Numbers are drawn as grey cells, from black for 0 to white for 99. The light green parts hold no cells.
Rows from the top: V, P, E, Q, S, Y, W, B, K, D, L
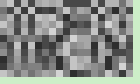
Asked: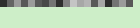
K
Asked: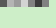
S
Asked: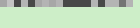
V
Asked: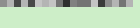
E
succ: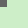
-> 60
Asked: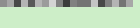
S
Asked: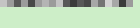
Q

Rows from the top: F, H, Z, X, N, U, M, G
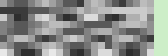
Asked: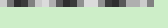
Z
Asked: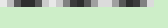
G
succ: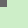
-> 34
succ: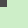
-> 34

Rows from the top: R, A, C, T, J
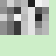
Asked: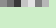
T
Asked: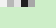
C
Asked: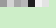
R

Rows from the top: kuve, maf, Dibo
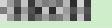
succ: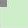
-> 43
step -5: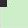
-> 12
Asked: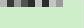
maf
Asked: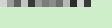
kuve

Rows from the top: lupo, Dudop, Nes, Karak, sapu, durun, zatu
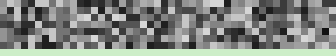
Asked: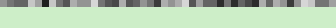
durun
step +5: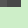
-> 38 33 33
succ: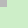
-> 23
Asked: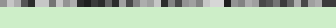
lupo

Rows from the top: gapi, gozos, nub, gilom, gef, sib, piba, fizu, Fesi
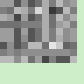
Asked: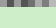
gef
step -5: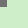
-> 39
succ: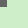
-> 44
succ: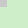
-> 39
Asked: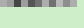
nub

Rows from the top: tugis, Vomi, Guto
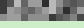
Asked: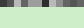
tugis
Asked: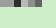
tugis
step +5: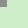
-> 60
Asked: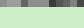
Guto

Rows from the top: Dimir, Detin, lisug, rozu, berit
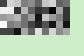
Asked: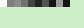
rozu
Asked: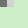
berit
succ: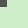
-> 8
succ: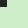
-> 32

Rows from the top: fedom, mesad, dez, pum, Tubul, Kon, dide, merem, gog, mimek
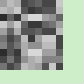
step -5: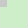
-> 73
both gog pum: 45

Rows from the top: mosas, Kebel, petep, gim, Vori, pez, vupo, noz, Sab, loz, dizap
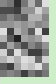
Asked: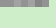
gim
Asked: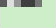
noz
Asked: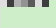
Vori
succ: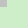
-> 86
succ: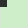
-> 46

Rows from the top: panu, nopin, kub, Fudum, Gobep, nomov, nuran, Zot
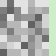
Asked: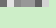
kub
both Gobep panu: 71
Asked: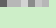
Zot
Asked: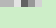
Fudum
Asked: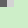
kub
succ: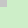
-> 71

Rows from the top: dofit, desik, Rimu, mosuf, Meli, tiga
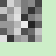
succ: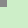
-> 26
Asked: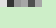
tiga
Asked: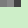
dofit
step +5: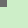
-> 47

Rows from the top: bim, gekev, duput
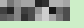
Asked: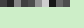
gekev
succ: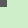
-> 40
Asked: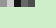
gekev
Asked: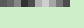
duput

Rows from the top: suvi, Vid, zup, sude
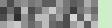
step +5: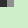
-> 23 61
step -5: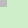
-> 68
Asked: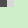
zup
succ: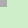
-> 51
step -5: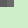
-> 31 36
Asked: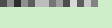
zup
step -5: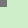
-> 41

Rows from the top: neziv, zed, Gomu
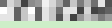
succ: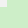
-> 83
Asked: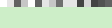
zed
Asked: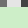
zed

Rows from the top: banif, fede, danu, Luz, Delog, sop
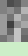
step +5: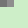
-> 50 60
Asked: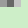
Delog
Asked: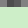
banif
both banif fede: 50

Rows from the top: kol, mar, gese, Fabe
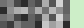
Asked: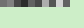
kol
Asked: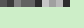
Fabe
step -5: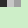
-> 12 72 57
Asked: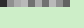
mar

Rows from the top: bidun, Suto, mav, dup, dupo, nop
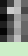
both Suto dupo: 28
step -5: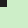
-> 7
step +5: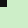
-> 12

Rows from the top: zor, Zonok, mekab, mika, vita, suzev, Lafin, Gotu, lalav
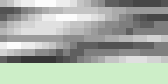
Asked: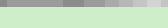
suzev
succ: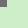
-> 37

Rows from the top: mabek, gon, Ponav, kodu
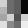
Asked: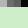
gon
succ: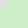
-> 53
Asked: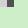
Ponav

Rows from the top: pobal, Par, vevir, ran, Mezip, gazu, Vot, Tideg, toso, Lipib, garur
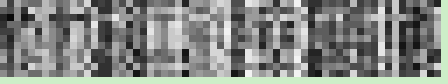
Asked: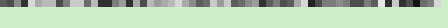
Par
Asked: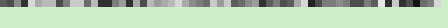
Lipib
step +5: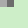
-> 71 47

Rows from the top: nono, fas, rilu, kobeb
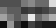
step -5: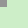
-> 53
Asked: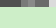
nono
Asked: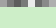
rilu

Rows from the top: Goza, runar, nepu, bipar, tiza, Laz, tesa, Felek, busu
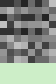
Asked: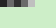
Goza
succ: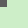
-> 69
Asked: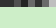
Goza

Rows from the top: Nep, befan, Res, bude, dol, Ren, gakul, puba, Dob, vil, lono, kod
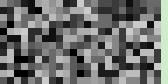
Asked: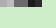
Res
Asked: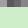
vil
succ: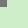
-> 52
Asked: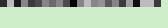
puba

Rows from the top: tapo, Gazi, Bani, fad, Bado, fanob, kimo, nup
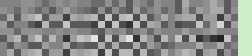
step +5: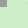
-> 66
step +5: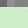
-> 46 61 56 56
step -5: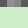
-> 30 51 46 30
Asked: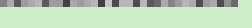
nup
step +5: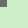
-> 46
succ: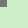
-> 41
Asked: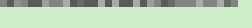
kimo

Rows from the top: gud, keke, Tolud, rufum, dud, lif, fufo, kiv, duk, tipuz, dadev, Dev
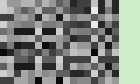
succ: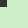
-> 25
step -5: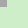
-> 60
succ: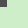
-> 25
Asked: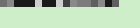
dud
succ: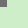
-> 53
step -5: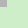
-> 65

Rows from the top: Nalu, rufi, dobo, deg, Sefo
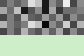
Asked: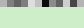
deg
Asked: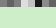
Nalu
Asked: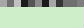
rufi
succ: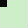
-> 54

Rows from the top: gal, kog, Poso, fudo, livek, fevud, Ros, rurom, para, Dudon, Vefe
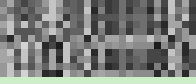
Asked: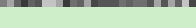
Poso
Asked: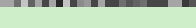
para
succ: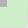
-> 43
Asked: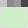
Vefe
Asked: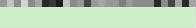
Vefe
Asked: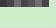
gal

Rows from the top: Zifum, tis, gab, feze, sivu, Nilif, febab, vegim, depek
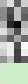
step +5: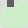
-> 91 42
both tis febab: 31
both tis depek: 75
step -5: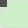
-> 26
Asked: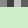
gab

